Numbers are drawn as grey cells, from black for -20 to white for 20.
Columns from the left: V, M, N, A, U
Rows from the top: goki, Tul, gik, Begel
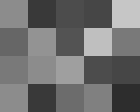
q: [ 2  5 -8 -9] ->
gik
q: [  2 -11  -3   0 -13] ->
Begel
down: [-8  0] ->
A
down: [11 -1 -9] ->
U

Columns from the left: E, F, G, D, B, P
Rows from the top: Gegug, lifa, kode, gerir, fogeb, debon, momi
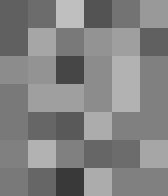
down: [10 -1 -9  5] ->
G
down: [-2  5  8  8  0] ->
B
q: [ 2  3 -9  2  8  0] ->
kode
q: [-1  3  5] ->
lifa
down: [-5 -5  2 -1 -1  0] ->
E

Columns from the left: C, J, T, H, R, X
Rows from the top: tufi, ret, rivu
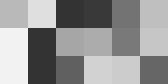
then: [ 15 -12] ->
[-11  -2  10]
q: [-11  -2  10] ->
tufi
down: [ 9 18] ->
C
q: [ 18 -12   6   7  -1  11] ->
ret

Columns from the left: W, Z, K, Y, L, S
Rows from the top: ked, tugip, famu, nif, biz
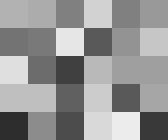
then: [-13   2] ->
[-8 14 17]
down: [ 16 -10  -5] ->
K
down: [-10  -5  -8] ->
K
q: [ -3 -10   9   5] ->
famu
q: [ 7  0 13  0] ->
ked

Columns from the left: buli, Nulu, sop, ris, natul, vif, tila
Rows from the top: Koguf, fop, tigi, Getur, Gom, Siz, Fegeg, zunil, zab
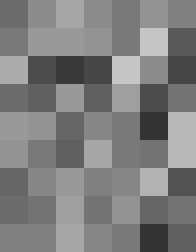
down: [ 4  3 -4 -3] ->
buli
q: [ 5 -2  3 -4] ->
zunil
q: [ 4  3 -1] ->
fop
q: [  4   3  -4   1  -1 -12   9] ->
Gom

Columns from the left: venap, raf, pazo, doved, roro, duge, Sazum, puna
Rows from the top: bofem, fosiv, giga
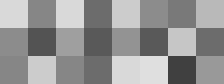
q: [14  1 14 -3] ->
bofem
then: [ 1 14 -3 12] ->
[ 2 -1  9]
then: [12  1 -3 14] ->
[ 15 -10   4]
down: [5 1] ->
pazo

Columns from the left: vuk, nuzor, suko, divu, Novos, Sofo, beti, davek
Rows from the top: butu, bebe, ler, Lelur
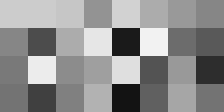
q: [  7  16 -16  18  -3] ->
bebe
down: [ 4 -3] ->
beti

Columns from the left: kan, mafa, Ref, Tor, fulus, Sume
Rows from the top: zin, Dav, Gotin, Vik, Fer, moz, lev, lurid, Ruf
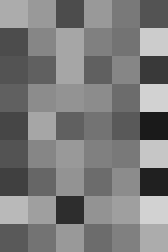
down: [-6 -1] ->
fulus
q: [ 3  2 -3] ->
Vik
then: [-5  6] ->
[ -5   1 -11]
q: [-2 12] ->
Dav
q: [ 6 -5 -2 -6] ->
Fer
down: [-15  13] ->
Sume

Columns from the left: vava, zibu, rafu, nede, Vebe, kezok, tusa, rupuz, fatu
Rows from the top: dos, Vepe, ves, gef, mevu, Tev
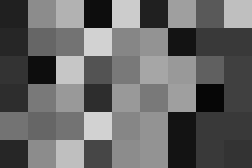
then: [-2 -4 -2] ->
[13  1  3]
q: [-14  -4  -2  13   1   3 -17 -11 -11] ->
Vepe

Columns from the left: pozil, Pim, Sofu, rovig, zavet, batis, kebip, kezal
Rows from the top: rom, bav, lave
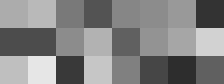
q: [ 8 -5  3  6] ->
bav
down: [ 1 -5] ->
zavet
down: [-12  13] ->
kezal
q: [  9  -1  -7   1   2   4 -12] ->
rom
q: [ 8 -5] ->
bav

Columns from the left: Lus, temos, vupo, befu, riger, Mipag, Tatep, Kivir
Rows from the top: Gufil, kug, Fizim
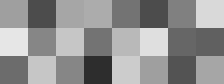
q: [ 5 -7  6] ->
Fizim
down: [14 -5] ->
Kivir
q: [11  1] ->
Fizim
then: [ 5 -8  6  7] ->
[-2 -8  0]
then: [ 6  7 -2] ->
[-8  0 14]
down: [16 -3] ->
Lus

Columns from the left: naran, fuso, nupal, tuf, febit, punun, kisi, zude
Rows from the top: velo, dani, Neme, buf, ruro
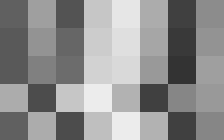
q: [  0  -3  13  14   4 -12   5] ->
Neme
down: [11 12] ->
tuf
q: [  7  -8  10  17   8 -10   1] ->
ruro
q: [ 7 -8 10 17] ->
ruro
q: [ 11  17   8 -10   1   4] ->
buf
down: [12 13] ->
tuf

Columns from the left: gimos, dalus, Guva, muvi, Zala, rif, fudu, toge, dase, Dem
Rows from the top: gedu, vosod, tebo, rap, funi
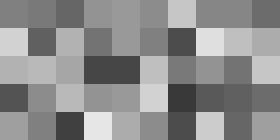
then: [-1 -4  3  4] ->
[ 2 11  1]
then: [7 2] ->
[-8 12 -4]

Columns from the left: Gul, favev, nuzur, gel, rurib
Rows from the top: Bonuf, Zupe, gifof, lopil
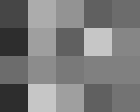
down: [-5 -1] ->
nuzur
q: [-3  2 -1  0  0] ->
gifof
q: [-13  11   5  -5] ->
lopil
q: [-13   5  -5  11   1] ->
Zupe
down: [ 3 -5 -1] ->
nuzur

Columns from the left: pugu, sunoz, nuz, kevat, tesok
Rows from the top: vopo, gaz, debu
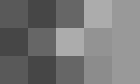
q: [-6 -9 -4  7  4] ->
vopo
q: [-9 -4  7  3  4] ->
gaz
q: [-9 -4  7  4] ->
vopo
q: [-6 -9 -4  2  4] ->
debu
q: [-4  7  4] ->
vopo
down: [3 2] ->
kevat

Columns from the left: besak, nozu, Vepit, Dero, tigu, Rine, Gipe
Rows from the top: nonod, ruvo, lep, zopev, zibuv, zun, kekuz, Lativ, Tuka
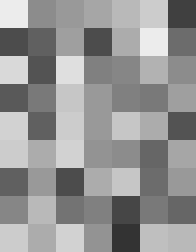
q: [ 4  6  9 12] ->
nonod
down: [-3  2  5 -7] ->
Gipe
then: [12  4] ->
[11  7 -7]
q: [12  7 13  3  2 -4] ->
zun
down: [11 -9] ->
tigu
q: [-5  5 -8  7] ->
ruvo
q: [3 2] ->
zun

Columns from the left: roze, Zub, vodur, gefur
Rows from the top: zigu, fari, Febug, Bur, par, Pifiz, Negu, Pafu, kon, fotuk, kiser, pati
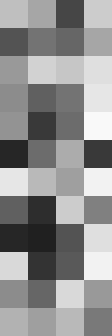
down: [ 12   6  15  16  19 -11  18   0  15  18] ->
gefur
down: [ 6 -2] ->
Zub

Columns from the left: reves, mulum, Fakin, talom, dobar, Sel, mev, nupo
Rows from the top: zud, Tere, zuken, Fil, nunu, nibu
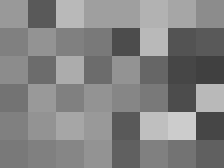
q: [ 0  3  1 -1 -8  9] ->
Fil
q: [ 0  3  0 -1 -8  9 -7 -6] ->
Tere
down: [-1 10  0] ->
Sel
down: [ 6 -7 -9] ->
mev
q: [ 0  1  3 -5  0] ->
nibu
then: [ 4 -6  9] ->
[5 5 8]

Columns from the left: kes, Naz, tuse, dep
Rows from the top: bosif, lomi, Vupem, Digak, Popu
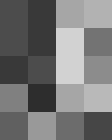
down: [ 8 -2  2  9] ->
dep
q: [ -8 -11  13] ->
lomi
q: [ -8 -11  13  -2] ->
lomi
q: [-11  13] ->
lomi

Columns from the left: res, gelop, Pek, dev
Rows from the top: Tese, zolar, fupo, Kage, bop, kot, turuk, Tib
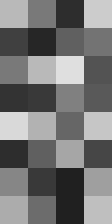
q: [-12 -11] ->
Kage
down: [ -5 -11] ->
gelop
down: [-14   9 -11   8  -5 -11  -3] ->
gelop
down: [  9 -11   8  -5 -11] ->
gelop
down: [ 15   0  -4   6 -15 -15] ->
Pek
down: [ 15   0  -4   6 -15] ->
Pek

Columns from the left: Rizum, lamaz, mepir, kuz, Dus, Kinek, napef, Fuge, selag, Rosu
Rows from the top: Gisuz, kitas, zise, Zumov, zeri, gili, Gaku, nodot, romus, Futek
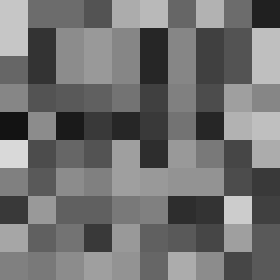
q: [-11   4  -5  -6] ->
romus
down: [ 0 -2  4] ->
napef

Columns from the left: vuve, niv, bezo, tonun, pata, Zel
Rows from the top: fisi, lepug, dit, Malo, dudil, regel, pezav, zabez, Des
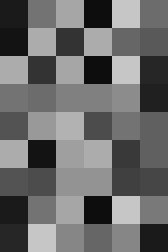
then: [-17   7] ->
[-12   7  -4]
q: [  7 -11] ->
regel
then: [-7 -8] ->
[  3   3 -10]
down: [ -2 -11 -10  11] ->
pata
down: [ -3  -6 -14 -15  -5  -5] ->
Zel

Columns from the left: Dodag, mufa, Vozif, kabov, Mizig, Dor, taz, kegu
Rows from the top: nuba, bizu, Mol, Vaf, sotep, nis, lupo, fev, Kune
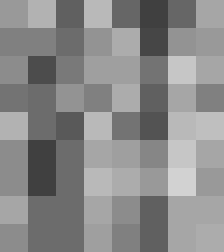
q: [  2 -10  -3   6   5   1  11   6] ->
nis
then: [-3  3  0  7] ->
[-5  6  0]
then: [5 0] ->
[-5  6  7]
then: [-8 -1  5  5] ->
[-2 11  6]
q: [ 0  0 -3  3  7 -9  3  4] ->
bizu
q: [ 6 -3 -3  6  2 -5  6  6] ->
fev

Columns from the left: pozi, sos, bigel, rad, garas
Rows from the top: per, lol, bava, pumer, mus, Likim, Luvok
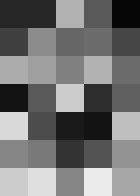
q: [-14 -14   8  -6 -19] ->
per
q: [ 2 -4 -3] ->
lol
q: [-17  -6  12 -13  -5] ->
pumer
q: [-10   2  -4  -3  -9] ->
lol
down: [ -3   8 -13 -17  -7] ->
rad

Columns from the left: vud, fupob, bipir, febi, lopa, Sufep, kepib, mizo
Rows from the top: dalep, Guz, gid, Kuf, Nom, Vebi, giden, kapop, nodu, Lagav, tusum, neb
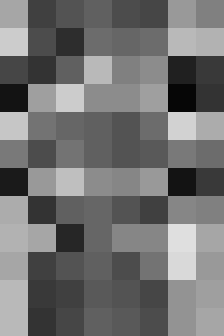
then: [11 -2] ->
[-4 -5 -7]
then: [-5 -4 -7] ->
[-10   1   0]
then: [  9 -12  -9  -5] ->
[-6 -8  3]
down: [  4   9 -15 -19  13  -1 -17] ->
kepib
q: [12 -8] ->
Guz
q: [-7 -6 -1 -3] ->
Vebi
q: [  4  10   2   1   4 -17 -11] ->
giden

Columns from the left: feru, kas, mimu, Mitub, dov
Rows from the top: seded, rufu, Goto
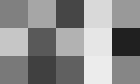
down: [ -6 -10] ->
kas
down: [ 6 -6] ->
kas
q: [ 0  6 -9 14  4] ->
seded
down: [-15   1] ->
dov
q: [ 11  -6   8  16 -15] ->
rufu

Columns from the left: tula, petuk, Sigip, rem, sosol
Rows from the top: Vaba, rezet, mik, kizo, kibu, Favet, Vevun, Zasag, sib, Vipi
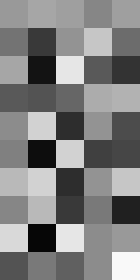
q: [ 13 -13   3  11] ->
Vevun
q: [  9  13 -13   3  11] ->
Vevun
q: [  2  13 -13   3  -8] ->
kibu

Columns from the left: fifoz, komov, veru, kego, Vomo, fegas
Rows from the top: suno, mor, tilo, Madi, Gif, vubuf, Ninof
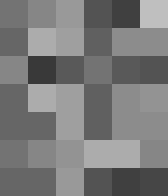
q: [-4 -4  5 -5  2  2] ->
Gif
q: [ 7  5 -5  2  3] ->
Madi
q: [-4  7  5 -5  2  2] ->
mor
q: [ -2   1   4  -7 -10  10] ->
suno
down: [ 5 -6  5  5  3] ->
veru
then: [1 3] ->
[7 7 1]

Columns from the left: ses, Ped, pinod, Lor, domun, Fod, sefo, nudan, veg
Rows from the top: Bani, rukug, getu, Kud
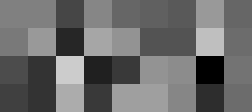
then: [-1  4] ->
[-14   6   3]
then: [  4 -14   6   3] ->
[-7 -7 10]
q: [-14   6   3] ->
rukug
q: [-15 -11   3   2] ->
getu

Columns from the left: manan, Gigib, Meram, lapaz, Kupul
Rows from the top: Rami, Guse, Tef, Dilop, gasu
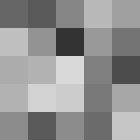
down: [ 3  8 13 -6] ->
Gigib
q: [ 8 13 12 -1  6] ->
Dilop
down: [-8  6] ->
Kupul
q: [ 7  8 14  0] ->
Tef

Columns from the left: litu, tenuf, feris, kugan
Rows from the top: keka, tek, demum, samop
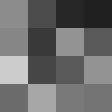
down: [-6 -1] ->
feris
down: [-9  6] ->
tenuf
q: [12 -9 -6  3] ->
demum
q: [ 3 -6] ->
tek
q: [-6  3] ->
demum
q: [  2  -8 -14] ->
keka
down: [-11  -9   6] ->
tenuf

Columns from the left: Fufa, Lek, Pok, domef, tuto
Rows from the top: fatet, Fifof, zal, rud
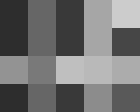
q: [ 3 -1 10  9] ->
zal
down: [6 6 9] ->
domef
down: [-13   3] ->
Fufa
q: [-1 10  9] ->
zal
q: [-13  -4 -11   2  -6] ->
rud
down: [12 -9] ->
tuto
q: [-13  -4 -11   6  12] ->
fatet

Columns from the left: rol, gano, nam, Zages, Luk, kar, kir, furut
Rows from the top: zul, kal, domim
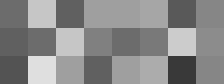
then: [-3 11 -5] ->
[5 5 6]
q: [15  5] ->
domim
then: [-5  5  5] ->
[ 6 -6  1]
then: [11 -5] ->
[5 5 6]
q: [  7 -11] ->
domim
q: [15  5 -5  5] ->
domim

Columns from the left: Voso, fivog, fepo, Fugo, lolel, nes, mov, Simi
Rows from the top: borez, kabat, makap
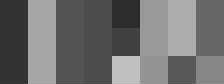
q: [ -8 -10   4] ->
kabat
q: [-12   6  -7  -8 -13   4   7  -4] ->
borez
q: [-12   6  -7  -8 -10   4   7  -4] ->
kabat
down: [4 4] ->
nes

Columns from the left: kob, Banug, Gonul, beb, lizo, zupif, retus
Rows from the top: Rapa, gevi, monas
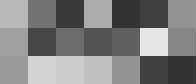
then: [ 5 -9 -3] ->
[-7 -5 16]
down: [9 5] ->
kob
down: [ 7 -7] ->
beb
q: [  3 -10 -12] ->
monas
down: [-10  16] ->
zupif
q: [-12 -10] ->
Rapa

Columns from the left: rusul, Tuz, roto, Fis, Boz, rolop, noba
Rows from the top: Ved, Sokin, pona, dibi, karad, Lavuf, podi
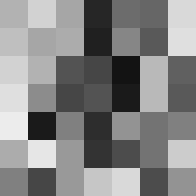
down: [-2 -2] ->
rolop
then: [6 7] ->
[-15   1  -6]
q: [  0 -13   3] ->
karad
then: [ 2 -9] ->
[ -7 -16   9]
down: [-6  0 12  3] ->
noba
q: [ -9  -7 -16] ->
dibi

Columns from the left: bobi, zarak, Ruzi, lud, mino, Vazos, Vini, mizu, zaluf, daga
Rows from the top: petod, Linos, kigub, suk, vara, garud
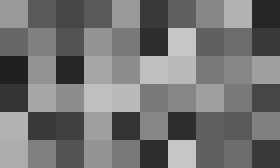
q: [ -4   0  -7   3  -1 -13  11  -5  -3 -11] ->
Linos
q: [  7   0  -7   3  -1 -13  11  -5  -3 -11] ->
garud
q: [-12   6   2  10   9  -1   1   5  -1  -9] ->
suk
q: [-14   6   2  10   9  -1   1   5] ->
kigub
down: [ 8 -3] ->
zaluf
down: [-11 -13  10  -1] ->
Vazos

